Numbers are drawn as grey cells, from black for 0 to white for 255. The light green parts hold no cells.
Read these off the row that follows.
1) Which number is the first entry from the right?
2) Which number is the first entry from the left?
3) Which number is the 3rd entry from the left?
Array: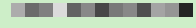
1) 36
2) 172
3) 128

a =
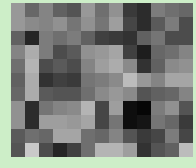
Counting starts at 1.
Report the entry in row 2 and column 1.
152
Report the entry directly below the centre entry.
138
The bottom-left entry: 84
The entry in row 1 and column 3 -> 132
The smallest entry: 6
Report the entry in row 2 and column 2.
138
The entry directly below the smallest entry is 21
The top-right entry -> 103
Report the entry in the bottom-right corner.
188
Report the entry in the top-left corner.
152
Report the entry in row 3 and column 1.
97
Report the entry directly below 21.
58
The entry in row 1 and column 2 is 103
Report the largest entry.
201
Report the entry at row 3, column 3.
124
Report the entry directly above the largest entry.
111
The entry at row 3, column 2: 37

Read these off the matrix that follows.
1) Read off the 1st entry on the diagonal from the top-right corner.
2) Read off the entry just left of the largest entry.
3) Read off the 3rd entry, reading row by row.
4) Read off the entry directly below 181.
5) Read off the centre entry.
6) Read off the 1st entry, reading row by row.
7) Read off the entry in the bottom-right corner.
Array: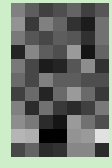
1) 86
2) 154
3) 64
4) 71
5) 93
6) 128
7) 43

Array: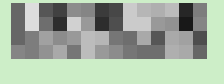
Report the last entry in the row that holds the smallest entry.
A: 133
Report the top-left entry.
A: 102
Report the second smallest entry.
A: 38
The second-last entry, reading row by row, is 169
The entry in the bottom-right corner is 102
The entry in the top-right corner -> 125
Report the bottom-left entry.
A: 133
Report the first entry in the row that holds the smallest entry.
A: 102
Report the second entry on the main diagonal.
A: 221
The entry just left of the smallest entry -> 146
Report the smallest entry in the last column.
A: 78
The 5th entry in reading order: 140
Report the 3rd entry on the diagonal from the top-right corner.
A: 169
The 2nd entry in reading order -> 221
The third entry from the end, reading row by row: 175

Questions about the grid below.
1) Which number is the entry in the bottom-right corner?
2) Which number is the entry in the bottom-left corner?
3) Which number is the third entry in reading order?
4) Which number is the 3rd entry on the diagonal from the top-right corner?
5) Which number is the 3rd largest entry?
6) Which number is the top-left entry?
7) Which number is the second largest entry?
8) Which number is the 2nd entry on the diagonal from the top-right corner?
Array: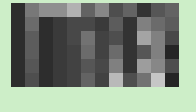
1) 37
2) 45
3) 143
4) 164
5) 178
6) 45
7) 185
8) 107

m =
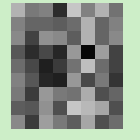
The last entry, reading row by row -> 108
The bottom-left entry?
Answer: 137
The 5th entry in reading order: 198
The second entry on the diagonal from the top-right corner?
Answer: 101
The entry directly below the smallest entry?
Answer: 190
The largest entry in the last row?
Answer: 166
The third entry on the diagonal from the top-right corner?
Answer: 178
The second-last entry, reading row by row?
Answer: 79
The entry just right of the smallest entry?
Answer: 158
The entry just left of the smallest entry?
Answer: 152
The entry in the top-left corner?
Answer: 178
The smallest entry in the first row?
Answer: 44
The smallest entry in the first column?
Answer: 87
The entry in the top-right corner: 114
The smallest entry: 7
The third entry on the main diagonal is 145
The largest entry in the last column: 137

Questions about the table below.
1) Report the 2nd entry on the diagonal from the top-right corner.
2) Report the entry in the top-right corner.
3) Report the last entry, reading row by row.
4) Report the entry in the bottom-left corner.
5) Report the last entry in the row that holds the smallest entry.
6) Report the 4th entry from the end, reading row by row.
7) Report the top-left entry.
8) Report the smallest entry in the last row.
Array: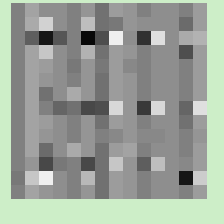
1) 107
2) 156
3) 156
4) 128
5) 178
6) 142
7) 128
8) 113
